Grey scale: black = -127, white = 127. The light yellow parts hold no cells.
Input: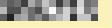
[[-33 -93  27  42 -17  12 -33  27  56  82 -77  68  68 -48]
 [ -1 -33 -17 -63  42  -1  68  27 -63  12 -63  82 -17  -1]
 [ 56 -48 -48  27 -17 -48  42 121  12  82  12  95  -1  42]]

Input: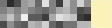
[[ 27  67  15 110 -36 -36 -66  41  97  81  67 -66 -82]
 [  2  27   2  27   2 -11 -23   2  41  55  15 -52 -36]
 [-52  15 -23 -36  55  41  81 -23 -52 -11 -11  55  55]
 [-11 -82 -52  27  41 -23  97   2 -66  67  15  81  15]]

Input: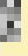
[[ 70 -74  98]
 [-18  40  55]
 [ 70  40  26]
 [ 55  -4  12]
 [ 26  12  -4]
 [-18  86 -61]]

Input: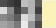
[[ 34  22  -5 107  22 -51]
 [  9  -5 -35  91  63 -20]
 [ 91   9 -64 -20  50 -64]
 [-51 -64 -78  63  50 -35]]

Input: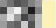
[[-58  75 114   1 -99   1]
 [ 44 100  28 -58 -14  60]
 [ 28 -14 -30  75 -45  60]
 [ 13 -14 -45 -30   1  28]]

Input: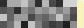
[[-41 -13  55 -96  68   0 -41 -67 -54 -96  12]
 [-80  41  41  68  12 -80  55 -54 -80  82  82]
 [ 68 -27  28  28 -54 -13 -27   0  68   0 -54]
 [-41 -27 -80  12 -13  28  12  41   0  28 -41]]

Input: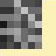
[[ -35  -35   52  -47  -47  -60]
 [  10   24   36  -20  -35  -60]
 [ -90  -60   24  -20   36   24]
 [  -4   -4   10  -47   52  -47]
 [ -75  -75   -4   66  -20  -20]
 [-104  -35  -20  -60   10   66]
 [ -75  -47  -75   10  -60   -4]]
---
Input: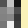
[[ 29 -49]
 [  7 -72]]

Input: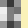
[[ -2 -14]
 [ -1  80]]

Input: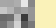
[[ 52  24]
 [-17  58]]

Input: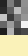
[[-32  61]
 [-69 -10]]

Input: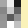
[[ 75 -30]
 [-35  19]]

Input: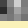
[[-11  35]
 [ -7  15]]
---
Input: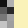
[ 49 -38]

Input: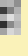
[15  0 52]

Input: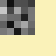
[ -68  -40  -20 -108   -7]

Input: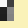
[-65 -95]

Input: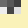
[-65 -58]

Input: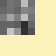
[-14   5   1 -25 -26]

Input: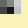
[  77 -103]
